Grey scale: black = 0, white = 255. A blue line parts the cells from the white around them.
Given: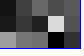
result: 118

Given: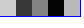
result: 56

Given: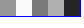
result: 250

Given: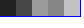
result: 71

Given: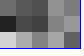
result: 172

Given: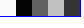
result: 4

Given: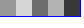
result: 214

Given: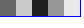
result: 202
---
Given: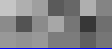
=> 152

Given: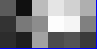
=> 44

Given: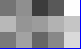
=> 122

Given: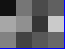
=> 130

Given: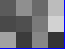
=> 162

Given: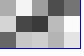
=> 102

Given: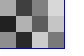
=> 142

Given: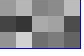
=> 147

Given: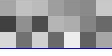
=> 215
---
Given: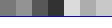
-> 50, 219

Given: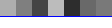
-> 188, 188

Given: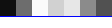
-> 209, 251

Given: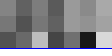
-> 97, 217

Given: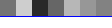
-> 102, 206

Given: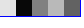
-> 128, 228

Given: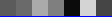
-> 127, 212
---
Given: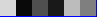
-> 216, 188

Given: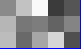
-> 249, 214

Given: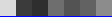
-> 219, 140

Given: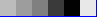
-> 232, 188

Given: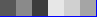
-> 231, 208

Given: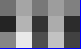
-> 233, 194

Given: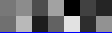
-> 226, 185

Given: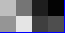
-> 229, 190
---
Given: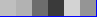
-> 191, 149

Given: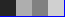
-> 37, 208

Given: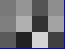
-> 121, 64

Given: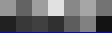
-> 151, 19

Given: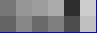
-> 119, 192

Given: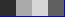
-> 45, 96
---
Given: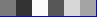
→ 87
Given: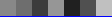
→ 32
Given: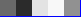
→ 227
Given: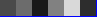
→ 129
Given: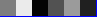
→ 82
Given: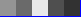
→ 233
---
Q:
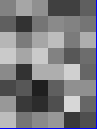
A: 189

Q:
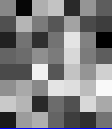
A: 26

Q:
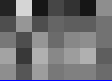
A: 142

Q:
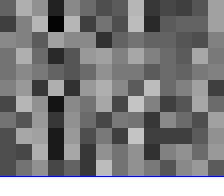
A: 78

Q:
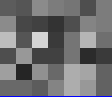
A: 105
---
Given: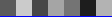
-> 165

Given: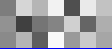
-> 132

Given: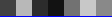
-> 18

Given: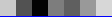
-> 125

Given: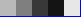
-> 56

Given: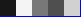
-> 120
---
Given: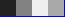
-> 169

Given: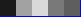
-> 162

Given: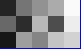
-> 237

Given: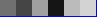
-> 187

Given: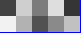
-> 222

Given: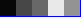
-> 147

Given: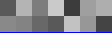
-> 194

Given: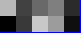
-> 184

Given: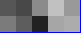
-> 172
